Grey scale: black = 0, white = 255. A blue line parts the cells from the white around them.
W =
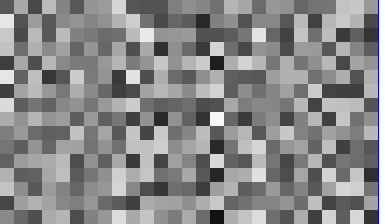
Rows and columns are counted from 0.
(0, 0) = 88
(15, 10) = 196
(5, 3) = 55
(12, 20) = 77
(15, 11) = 144
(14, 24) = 90
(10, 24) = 64
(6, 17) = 141
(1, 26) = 72
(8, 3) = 148
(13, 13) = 105
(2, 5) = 129
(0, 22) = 115
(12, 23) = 211
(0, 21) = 102
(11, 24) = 117
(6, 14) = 189
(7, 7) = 153
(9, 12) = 111
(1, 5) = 148
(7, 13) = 110
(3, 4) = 161
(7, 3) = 98
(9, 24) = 145
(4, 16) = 174
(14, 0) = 70
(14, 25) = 81
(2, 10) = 233
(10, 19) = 105
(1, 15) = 129
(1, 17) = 83
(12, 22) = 79
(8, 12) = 145
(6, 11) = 183
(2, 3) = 89
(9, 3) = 95
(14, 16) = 100
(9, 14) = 188

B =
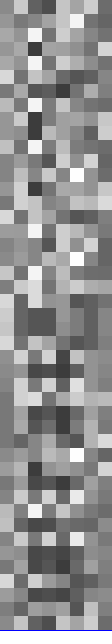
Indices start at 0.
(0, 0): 138
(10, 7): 108
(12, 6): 147
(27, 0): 132
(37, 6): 102
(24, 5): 85
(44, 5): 164
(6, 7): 127
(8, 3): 124
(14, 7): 218
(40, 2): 72
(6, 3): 93
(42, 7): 140
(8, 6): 147
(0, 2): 97
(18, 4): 169
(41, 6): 96
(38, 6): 147
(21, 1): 101
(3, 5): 144
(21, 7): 114
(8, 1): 202
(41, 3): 155
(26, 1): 148
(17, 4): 206
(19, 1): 115
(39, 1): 142
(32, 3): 186
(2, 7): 114
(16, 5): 184
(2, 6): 134
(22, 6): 96
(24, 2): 195
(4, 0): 168
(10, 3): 124
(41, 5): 85
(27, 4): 96
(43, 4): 160

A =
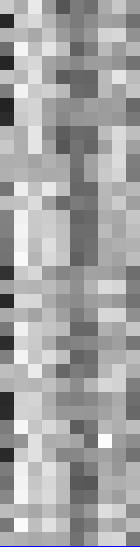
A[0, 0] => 202
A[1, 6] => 139
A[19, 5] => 140
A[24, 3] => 171
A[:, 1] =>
[172, 204, 185, 245, 205, 182, 242, 207, 201, 173, 174, 175, 182, 238, 193, 240, 243, 238, 249, 201, 182, 216, 181, 240, 212, 244, 183, 184, 208, 210, 246, 147, 203, 239, 243, 245, 181, 250, 175]
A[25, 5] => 99
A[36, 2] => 167
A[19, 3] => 155
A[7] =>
[35, 207, 211, 160, 142, 139, 160, 156, 160, 105]
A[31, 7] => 252
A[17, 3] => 222
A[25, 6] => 109
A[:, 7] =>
[171, 161, 211, 186, 157, 186, 185, 156, 157, 188, 161, 197, 201, 184, 182, 173, 186, 169, 171, 161, 219, 164, 215, 176, 150, 174, 182, 215, 154, 162, 184, 252, 162, 172, 178, 173, 222, 179, 211]
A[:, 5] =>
[123, 123, 131, 97, 136, 102, 107, 139, 150, 107, 115, 114, 108, 103, 123, 100, 109, 106, 96, 140, 144, 139, 123, 103, 131, 99, 124, 141, 128, 151, 93, 164, 135, 99, 89, 104, 129, 107, 114]
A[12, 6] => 160
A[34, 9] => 180
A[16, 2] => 200
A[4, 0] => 37
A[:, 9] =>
[155, 112, 145, 183, 114, 187, 196, 105, 120, 190, 160, 126, 123, 184, 159, 197, 189, 177, 188, 110, 129, 115, 143, 197, 118, 189, 173, 126, 110, 104, 189, 141, 114, 183, 180, 191, 139, 191, 122]
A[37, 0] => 119
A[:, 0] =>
[202, 40, 180, 110, 37, 196, 125, 35, 44, 186, 200, 174, 176, 117, 191, 129, 128, 117, 115, 50, 162, 40, 170, 120, 44, 128, 190, 175, 41, 43, 124, 135, 41, 124, 112, 136, 188, 119, 180]
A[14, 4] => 106
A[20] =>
[162, 182, 179, 187, 170, 144, 179, 219, 213, 129]
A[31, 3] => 172
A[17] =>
[117, 238, 189, 222, 193, 106, 112, 169, 175, 177]
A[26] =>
[190, 183, 235, 164, 103, 124, 115, 182, 210, 173]
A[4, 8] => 147
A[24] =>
[44, 212, 202, 171, 125, 131, 136, 150, 159, 118]
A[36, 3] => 189

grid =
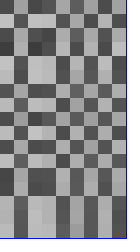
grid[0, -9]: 75
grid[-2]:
[178, 87, 189, 178, 85, 165, 87, 177, 79]
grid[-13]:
[194, 83, 191, 184, 76, 181, 83, 188, 77]
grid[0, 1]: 160
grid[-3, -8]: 93
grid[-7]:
[77, 168, 76, 80, 174, 84, 161, 83, 177]
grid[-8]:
[187, 83, 194, 179, 76, 177, 83, 173, 78]
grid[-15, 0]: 75
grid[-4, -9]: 72
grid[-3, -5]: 82
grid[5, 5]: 166
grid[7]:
[185, 92, 188, 182, 77, 162, 85, 178, 83]
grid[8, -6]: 88
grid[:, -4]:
[93, 167, 93, 76, 181, 166, 96, 162, 90, 177, 84, 173, 88, 89, 164, 165, 156]
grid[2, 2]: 79
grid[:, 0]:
[75, 192, 75, 62, 194, 186, 83, 185, 76, 187, 77, 188, 70, 72, 180, 178, 186]
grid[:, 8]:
[162, 78, 171, 189, 77, 82, 174, 83, 166, 78, 177, 88, 171, 166, 85, 79, 82]
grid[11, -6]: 176
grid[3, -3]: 178
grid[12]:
[70, 165, 80, 81, 177, 88, 166, 87, 171]
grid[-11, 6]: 166
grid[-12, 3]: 186
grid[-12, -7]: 192
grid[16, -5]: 92
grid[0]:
[75, 160, 72, 84, 166, 93, 160, 76, 162]
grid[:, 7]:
[76, 180, 82, 75, 188, 176, 91, 178, 86, 173, 83, 172, 87, 81, 173, 177, 175]

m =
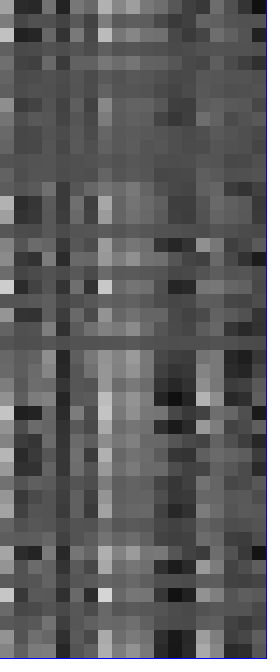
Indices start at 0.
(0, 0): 162
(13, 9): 120
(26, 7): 150
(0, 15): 109
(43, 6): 75
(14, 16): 95
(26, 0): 105
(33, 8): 109
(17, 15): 119
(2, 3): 103
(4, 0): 111
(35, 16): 87
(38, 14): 108
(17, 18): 90
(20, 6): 50
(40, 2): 107
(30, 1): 77
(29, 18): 26
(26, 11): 64
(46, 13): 42
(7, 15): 96
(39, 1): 44
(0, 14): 56
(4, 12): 86
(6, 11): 74
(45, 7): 170
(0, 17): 52
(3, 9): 85
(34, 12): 54
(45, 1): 83
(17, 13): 51
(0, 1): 43
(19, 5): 88
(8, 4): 68
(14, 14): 84
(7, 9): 99
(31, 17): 62
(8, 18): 88
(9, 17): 79

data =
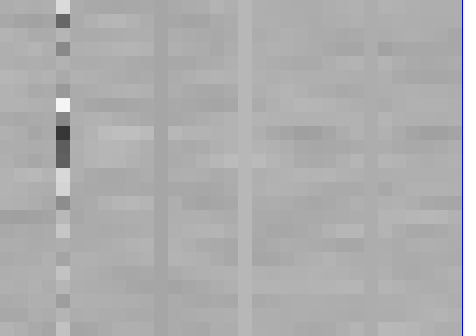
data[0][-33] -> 173
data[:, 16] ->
[175, 172, 171, 173, 176, 178, 171, 167, 179, 179, 179, 187, 173, 172, 168, 172, 175, 168, 168, 178, 176, 168, 175, 173]
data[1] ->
[168, 164, 162, 165, 103, 171, 176, 181, 182, 178, 173, 166, 167, 164, 165, 170, 172, 183, 175, 175, 173, 173, 171, 173, 174, 176, 173, 174, 175, 174, 173, 173, 173]
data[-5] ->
[174, 175, 176, 176, 194, 175, 174, 171, 168, 167, 169, 166, 171, 174, 176, 177, 178, 183, 177, 176, 177, 177, 178, 177, 177, 175, 173, 176, 171, 170, 172, 174, 177]
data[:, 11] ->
[166, 166, 166, 166, 166, 166, 166, 166, 166, 166, 166, 166, 166, 166, 166, 166, 166, 166, 166, 166, 166, 166, 166, 166]
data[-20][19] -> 173
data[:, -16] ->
[183, 183, 183, 183, 183, 183, 183, 183, 183, 183, 183, 183, 183, 183, 183, 183, 183, 183, 183, 183, 183, 183, 183, 183]
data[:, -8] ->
[177, 176, 170, 166, 179, 174, 170, 174, 178, 178, 171, 181, 176, 170, 176, 173, 182, 167, 173, 175, 181, 172, 171, 180]
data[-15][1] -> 173
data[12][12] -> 174
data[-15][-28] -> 173
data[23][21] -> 170
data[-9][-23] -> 174
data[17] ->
[173, 173, 171, 172, 174, 171, 172, 173, 175, 178, 179, 166, 178, 175, 171, 170, 168, 183, 168, 171, 173, 172, 171, 170, 167, 167, 173, 173, 171, 174, 175, 174, 172]
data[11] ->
[175, 171, 167, 171, 96, 175, 179, 182, 181, 177, 174, 166, 171, 173, 178, 182, 187, 183, 186, 181, 177, 171, 170, 171, 176, 181, 173, 181, 179, 175, 173, 175, 177]
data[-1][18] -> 175
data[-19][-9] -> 175
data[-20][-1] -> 172
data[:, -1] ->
[174, 173, 167, 168, 172, 168, 173, 175, 175, 164, 174, 177, 175, 176, 166, 177, 173, 172, 171, 177, 175, 173, 177, 173]
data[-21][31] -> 168
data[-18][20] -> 180
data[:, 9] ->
[168, 178, 174, 180, 170, 170, 178, 167, 172, 190, 179, 177, 170, 170, 183, 174, 172, 178, 175, 167, 167, 174, 170, 175]
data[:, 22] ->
[172, 171, 171, 172, 170, 175, 173, 181, 177, 161, 167, 170, 179, 173, 167, 170, 172, 171, 176, 178, 179, 174, 173, 169]
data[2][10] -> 174
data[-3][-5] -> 174
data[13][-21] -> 168
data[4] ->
[175, 173, 174, 172, 178, 172, 172, 173, 173, 170, 169, 166, 168, 168, 171, 172, 176, 183, 175, 173, 171, 170, 170, 174, 178, 179, 173, 179, 174, 170, 169, 170, 172]
